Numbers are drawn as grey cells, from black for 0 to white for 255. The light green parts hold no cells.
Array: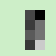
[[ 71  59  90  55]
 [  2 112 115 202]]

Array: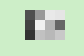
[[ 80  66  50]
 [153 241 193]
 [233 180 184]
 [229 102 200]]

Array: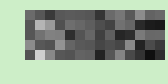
[[107  86  86 140  82]
 [ 87 181 114  88 207]
 [ 58 154 129  82 136]
 [ 88  80 127 147  87]
 [ 91 110  46 101  83]
 [ 89 103  84  89  99]
 [ 86  94 102  86  96]
 [ 53  78  64  70  35]
 [106  67  95  78  86]
 [119 113  38  70 132]
 [ 89 102  45 137  73]
 [140  42 122  35  51]
 [ 99  28 104  75  15]
 [104  25 105  58  45]]

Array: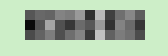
[[ 86  11  75]
 [104  84  99]
 [100 165 125]
 [131  81  79]
 [124  55 110]
 [153 107 132]
 [ 47  88  57]
 [185 153 193]
 [ 64  49  97]
 [111 131 124]
 [135 106 112]
 [ 93  54  76]]

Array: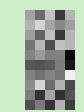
[[162 178 158 118 132  88 129 141 125  79]
 [107 212  98 183 154  83 113 212  52 121]
 [194 164 190  79 128  92 131 108 166  53]
 [ 58 135  58 193 130 125 117 178  50 178]
 [179 159 181 182  10  24 241  74  85  61]]

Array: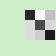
[[ 40 221 221]
 [247  74 207]
 [192 215  28]]

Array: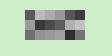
[[ 90 156 111]
 [187  58 146]
 [171  74 153]
 [152  94 160]
 [ 86 176  46]
 [ 59 194 116]]
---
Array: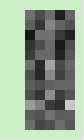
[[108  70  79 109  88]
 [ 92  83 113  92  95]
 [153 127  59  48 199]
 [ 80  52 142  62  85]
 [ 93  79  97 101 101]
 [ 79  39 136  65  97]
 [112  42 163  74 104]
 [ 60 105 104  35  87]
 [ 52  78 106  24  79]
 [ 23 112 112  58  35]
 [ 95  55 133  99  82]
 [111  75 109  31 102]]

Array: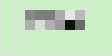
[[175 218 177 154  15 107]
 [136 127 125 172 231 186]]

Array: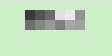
[[110 135 153 128 167 161]
 [ 58  83 106 223 233 146]]

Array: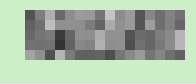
[[162 143  81 180 122  97  96 100  79 118 137 154 117 133 111  97]
 [114 112 115  51  98 136 131 177 142 145  79 113 102 121 139 183]
 [104 117 123  59 101 144 142 173 145 144  83 108 103 126 138 181]
 [ 97 111 190 144 145 142 124 101 171 144 154  85 158 110 129 102]
 [ 83 126 175 105 141 155 153 117 197 140 154  86 134 110 130 114]]

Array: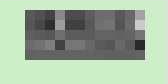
[[ 97  99  99  99  99  99  99  98  97  97  97  99]
 [108 113 126  66 118 118 103  90  86 104  92  41]
 [ 95  91  87 111  92  92  92  99 100  97 100 117]
 [ 85  72  48 157  64  64  88 112 116  85 107 202]
 [ 90  81  67 136  77  77  93 108 109  89 104 164]]

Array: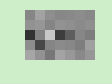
[[166 146 119 163 152 137 150]
 [142  72 133 139 136 126 160]
 [ 50 130 200  61  94 134 125]
 [146 150 133 146 143 138 143]
 [134 162 142 135 137 140 136]]

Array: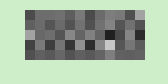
[[ 81  96  89 103  83  96  89 100 126  97  95  98]
 [ 67 122  62 116  53 144  45 135 199  86 118  92]
 [162 104 110  85 135 100 129 100  32  73 133  44]
 [ 96 107  85 106  83 114  81 113 132  85 113  83]
 [ 76 109 109 112  94 121  75 107 125 121  80 162]]
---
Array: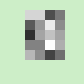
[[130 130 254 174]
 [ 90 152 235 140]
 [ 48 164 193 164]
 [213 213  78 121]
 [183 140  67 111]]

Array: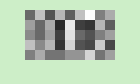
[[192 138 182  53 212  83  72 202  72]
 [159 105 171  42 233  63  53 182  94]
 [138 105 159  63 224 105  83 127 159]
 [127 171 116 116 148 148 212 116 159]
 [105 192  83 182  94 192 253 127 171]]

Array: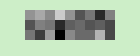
[[118  61 156   1 137 106 106 179  72]
 [147 168 137 203 147  84 118  42 128]
 [ 84 128 118  42  95 106  84  95  72]]

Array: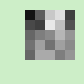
[[ 73  63 232 191  82]
 [ 19  93 200 222  63]
 [102 170 170 126 149]
 [102 126 138 182 149]
 [114 160 114 160 138]]

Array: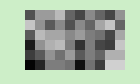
[[ 27 146 176 186 125  50 125  70  61 197]
 [ 90 186 166 166 137 155 125 113  70 166]
 [ 81 155 155 186 101  70 137 101  70 146]
 [ 61  90 146 113 155  90 125 101 176 176]
 [  4  38 125 125 113  15 113  61 208 208]
 [197 146  90 137  81 137 101 166 197 101]]

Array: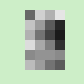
[[103 208 177 229]
 [138 147 147 138]
 [220 168 126  48]
 [187 156 115  91]
 [196 156  91  38]
 [177 115  67  26]]

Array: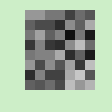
[[151  75 140  86 161  55 189]
 [119 130 130 170  45  97  26]
 [151 151 119 119  65 108  86]
 [ 97  86 108  75 189 151 179]
 [119 161  97 130  16 119  26]
 [ 97  75  75  45 140  97 170]
 [ 45 130  65  65 170 199  86]
 [ 55 130  55  45 140 189 108]]

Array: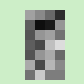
[[ 94  73 191 220]
 [170  73 182 137]
 [ 84 149 170 105]
 [ 84 149 161 114]
 [114 201 125 125]
 [161 137 105  45]
 [ 94  14  25 149]]
